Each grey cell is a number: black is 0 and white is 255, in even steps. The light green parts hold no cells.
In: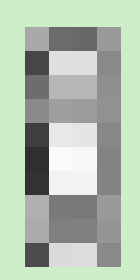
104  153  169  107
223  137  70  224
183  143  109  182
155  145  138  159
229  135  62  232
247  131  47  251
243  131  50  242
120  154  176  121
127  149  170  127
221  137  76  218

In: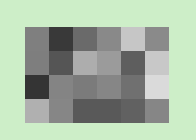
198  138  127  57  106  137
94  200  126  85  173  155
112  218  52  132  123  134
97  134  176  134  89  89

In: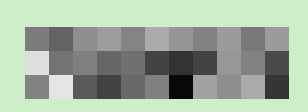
121  155  124  99  142  156  132  171  150  131  155
130  73  223  115  127  102  112  67  51  67  151
170  53  130  229  89  66  105  128  9  162  142

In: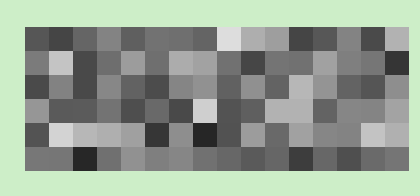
74  178  86  69  101  131  95  114  111  100  221  174  158  69  87  131
118  53  123  196  73  110  156  111  172  162  113  70  116  113  161  127
85  142  74  130  73  135  98  76  133  145  97  144  99  183  148  99
132  163  150  90  91  115  78  105  73  207  83  95  178  178  99  134
195  176  83  211  183  175  160  54  142  38  82  156  105  161  134  131
106  117  119  118  39  112  145  127  134  113  103  90  102  61  103  79

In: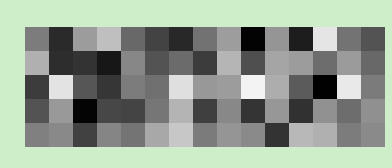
115  83  124  42  156  191  104  67  40  114  157  3  149  29  229
155  104  176  45  51  23  135  83  107  60  181  79  165  156  109
233  123  60  227  86  54  124  112  223  152  156  243  173  91  1
109  144  83  153  4  71  68  118  180  63  136  52  151  49  145
124  138  128  137  65  133  116  168  199  123  149  138  51  184  176

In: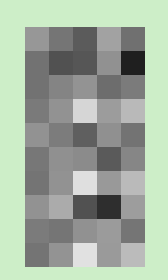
162  112  151  117  91
145  31  114  81  86
109  123  114  132  147
156  185  122  146  214
144  115  146  124  95
90  134  119  144  139
153  186  116  146  223
46  157  146  171  81
155  117  123  117  145
154  187  116  147  225

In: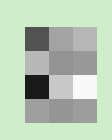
163  183  82
147  153  184
200  249  26
149  157  159
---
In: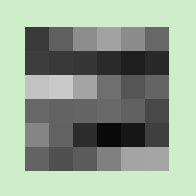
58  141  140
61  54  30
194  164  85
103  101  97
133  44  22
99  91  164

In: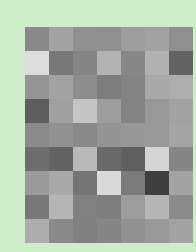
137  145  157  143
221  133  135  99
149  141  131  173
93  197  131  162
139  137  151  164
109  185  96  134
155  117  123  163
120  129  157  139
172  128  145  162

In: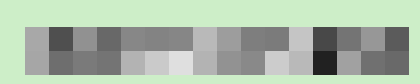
168  145  135  134  157  123  72  151
166  122  179  223  146  204  33  112

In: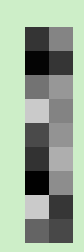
52
4
115
202
74
50
1
202
100

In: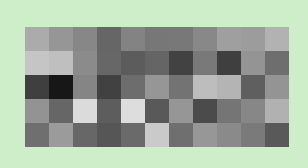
171  135  131  120  159  178
197  139  92  66  63  110
63  133  109  115  180  148
147  219  221  150  117  177
111  103  106  111  138  89

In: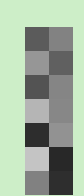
91
150
83
181
45
196
129

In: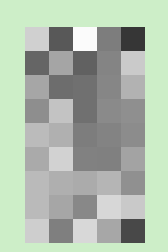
208  251  54
101  97  202
166  112  178
142  112  143
187  125  140
170  129  163
186  171  144
186  136  201
206  216  72

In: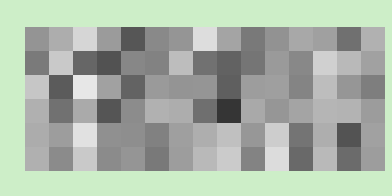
148  214  86  149  164  146  160  177
122  102  135  189  98  154  208  161
198  231  99  148  95  159  189  126
176  170  140  173  53  150  181  156
172  225  142  159  192  205  174  161
176  201  149  157  203  220  185  157

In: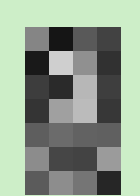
133  89
25  144
61  183
52  187
94  98
140  67
91  117
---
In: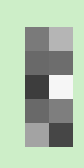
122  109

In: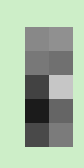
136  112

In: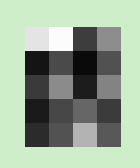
228  74  28  59

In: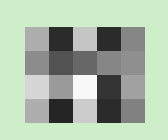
174  82  248  43

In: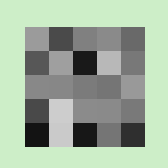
155  159  123  138  47

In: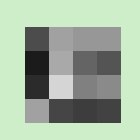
76  169  128  66

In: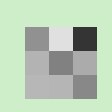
145  129  136
